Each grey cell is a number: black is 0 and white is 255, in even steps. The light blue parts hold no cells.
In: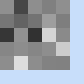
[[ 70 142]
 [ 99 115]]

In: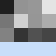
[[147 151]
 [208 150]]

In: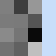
[[ 61 151]
 [122  85]]

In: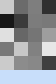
[[107 126]
 [ 59 124]]

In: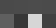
[[ 75  76]
 [ 55 214]]

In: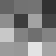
[[114 115]
 [ 60 163]]

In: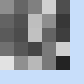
[[102 128]
 [ 81 190]]

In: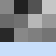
[[ 33  82]
 [113 183]]

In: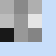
[[137 175]
 [152 229]]
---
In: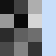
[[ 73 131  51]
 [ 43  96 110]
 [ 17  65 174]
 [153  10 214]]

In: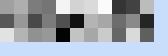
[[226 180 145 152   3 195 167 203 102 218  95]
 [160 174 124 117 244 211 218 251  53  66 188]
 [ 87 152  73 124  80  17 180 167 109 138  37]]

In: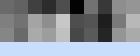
[[127 114 164 142 199  78  84  30 121 184]
 [134 106 170 157 192  71  90  37 149 170]
 [106  98  64  44  78   3 114  56 142 149]]

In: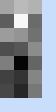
[[ 93 247 107]
 [164 186 178]
 [156 148 113]
 [ 78  86 140]
 [ 65  52 133]
 [ 71  39 120]
 [126   5 101]]

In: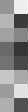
[[148 238]
 [155 225]
 [198 168]
 [161 134]
 [175  80]
 [114  72]
 [182  59]
 [106  53]]

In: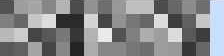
[[185 204  69  89 119  55 179 233  82 127 172 158 220  89  61]
 [ 82 158 165 134 179  76 146 111 152 191 191  76 103 140 111]
 [127 103 198 220  42  42 212  69 146 119 103 220  61  96 198]
 [ 89  96 165  69 134  35 172 134 134 119 111 158 152  55 103]]
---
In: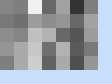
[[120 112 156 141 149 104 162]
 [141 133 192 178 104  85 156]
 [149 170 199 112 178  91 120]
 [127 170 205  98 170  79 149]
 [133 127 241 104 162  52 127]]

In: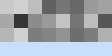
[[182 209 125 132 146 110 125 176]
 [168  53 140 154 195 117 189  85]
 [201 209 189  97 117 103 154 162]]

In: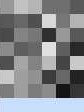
[[ 88 103  80 216 118 180]
 [139  95 103 223  95  41]
 [ 74 131 118  48 152  88]
 [124 158 124 139  22  54]
 [ 80 165 131 187  68 201]
 [201 158 145  60 103  35]
 [152 193 180 111 111  88]]

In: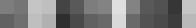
[[ 97 111 191 177  46  74  97 105 217 105  82  74  60 185]
 [125 117 197 191  68  89 125 131 223 131  89  82  54 197]]

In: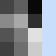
[[ 69  95   8]
 [138 168  47]
 [ 63 110 204]
 [ 83 124 225]]

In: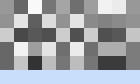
[[103 197  51 189 118 189 118  59  59 124]
 [205  73  88  80 205  80 205  80  88 197]
 [146 228  95 220 146 228 138 130 138 146]
 [103 242 158 228 111 235 111 173 173 124]
 [152 103 249 118 165 111 158 242 235 152]]
